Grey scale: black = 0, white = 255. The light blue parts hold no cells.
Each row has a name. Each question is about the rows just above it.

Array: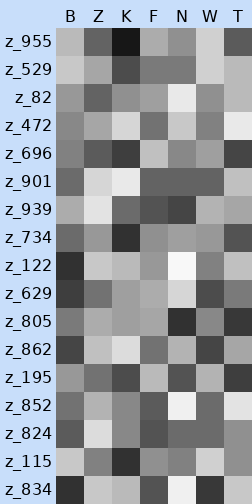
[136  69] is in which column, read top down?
W
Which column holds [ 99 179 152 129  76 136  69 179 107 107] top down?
W
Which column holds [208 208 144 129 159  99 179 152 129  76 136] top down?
W
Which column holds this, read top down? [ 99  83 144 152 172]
F
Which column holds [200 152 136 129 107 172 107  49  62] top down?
B
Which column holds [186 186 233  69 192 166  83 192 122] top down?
T

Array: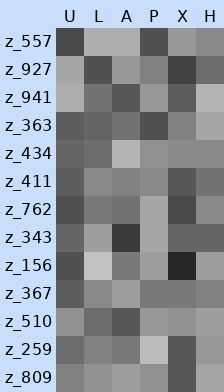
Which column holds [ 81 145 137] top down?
P
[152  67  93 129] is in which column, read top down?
X
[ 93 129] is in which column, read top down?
X
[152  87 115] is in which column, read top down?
A
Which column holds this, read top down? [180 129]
A
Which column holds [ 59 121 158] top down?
A
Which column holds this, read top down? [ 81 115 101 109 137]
L

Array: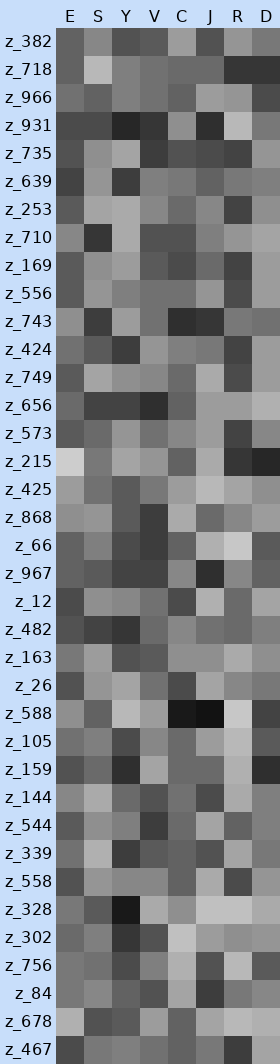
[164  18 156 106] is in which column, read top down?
J
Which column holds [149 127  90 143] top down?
S
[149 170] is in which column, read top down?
D
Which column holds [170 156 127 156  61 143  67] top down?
Y

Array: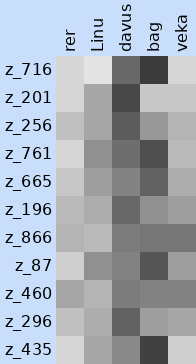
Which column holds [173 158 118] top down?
veka
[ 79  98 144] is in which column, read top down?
bag
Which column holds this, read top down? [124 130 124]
davus
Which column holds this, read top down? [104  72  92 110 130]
davus
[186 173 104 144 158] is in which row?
z_196

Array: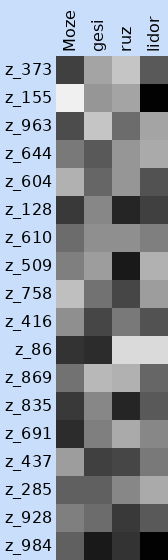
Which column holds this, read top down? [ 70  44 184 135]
gesi
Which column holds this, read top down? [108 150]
ruz
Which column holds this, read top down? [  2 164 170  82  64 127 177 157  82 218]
lidor
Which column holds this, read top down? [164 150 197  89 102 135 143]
gesi
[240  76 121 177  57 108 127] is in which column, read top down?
Moze
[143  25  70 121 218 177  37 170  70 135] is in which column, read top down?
ruz
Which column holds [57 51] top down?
ruz

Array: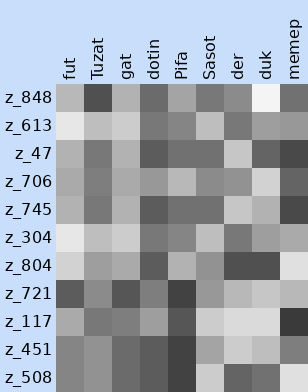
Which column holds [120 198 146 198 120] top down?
der
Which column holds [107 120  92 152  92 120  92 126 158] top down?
dotin
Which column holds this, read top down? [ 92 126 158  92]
dotin
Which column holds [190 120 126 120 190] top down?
Tuzat

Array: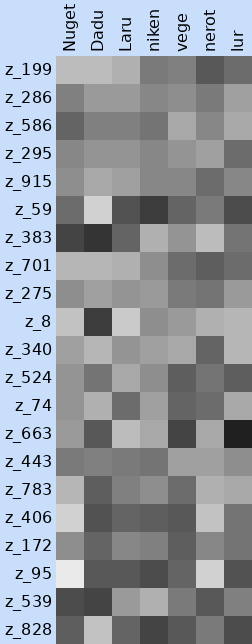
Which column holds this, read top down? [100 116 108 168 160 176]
nerot
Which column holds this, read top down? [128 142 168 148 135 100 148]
vege
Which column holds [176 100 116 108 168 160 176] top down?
nerot

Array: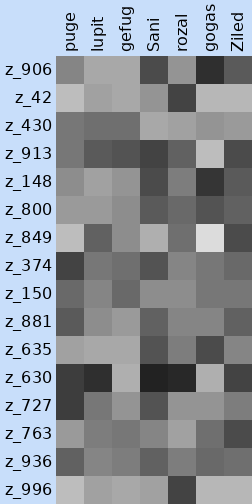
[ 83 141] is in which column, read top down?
Sani
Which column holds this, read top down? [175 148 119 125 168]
gefug
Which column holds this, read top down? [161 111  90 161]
lupit
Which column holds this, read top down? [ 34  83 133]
Sani
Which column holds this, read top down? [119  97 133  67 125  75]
Ziled
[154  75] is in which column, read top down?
Ziled
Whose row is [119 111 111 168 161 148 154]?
z_430

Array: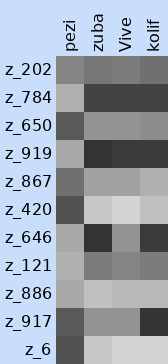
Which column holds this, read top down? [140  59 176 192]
kolif
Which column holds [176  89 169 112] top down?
pezi
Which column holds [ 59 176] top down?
kolif
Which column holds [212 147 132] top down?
Vive

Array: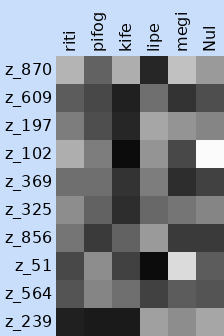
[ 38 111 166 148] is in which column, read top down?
lipe
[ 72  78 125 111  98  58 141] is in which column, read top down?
pifog
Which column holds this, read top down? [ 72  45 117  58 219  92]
megi
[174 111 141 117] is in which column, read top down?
riti
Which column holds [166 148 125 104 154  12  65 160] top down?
lipe
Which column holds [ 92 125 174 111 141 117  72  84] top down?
riti
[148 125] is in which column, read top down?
lipe

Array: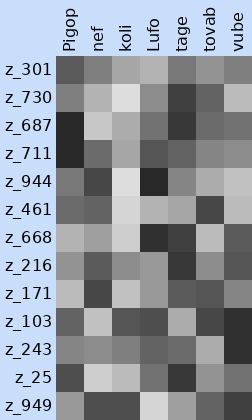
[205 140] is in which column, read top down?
koli
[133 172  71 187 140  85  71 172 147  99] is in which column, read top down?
tovab
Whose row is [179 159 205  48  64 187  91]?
z_668
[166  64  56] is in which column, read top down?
tage

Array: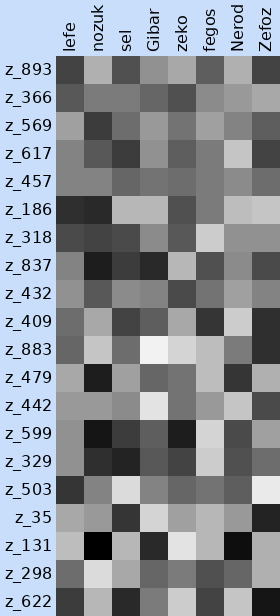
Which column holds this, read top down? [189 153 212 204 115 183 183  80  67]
fegos
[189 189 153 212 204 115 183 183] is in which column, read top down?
fegos

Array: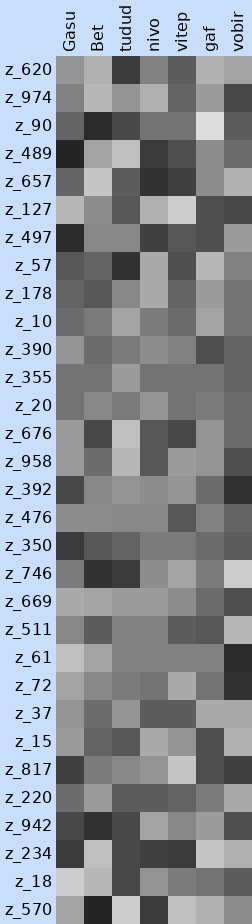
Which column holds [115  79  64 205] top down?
vitep
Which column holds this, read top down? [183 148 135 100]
tudud

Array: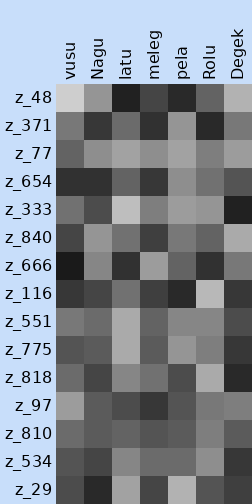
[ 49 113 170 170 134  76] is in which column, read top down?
latu
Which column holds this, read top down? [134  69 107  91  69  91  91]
Nagu
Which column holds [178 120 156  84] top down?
Degek
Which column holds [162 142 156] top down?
pela

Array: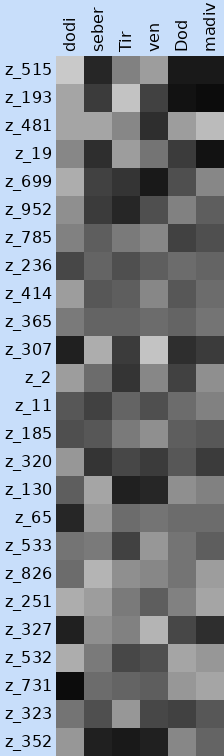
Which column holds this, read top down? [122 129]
Tir
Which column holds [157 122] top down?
dodi
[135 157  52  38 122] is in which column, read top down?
Tir
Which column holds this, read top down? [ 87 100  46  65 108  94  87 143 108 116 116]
Dod

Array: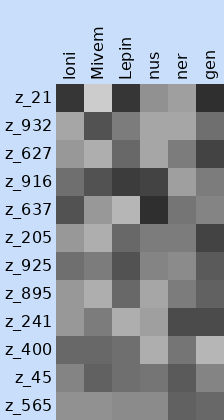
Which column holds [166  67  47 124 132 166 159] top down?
nus
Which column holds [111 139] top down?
Lepin
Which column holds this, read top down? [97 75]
gen
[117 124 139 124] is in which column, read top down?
ner
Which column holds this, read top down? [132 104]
gen
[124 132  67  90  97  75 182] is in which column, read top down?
gen

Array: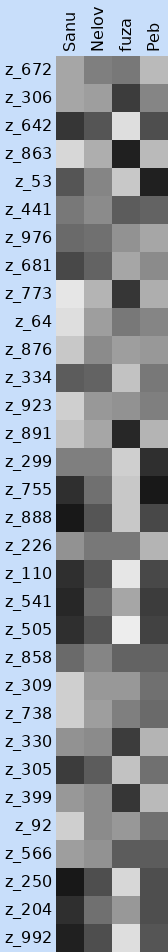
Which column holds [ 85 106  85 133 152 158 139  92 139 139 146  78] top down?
Nelov
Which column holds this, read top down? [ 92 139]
Nelov

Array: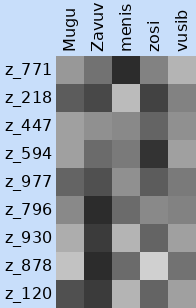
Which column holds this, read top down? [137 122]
menis
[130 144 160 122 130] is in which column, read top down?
vusib
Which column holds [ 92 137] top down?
zosi

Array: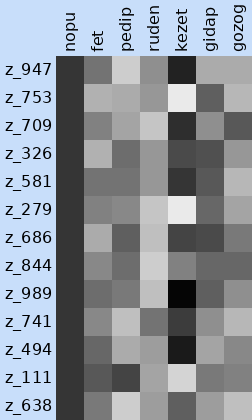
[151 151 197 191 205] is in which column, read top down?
ruden
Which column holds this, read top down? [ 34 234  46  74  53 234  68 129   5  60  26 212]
kezet
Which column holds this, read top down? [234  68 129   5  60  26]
kezet

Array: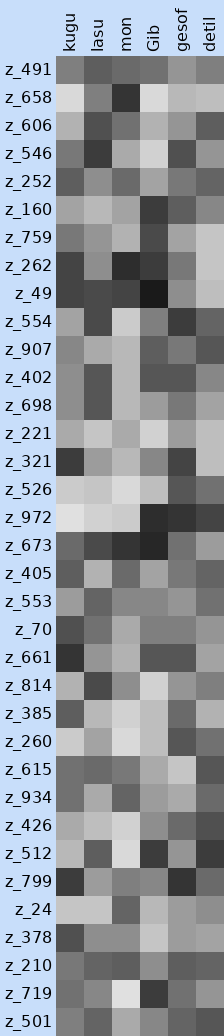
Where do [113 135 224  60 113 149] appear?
z_719
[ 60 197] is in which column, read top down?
kugu
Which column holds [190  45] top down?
Gib

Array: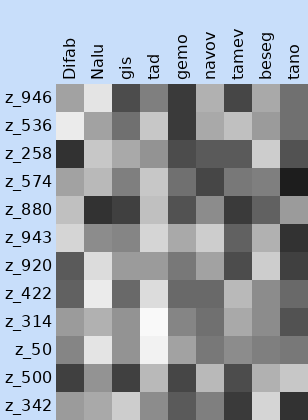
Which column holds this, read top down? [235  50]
Difab
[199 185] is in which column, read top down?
Nalu

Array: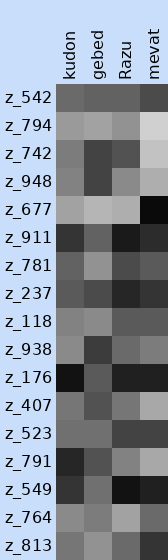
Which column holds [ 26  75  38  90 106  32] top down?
Razu
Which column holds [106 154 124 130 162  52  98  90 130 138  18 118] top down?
kudon
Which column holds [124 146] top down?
gebed
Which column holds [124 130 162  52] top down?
kudon
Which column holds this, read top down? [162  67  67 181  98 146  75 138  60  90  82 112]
gebed
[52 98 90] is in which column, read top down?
kudon

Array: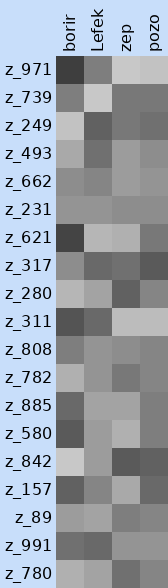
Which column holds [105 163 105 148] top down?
Lefek
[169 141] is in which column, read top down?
borir
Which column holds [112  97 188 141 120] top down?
zep
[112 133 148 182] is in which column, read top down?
Lefek

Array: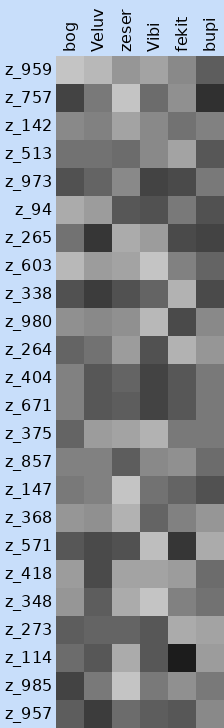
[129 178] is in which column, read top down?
fekit
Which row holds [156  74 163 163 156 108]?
z_418

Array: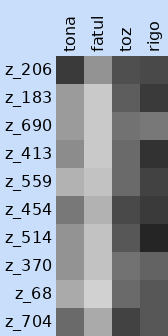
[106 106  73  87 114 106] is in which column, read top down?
toz
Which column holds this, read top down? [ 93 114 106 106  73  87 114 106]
toz

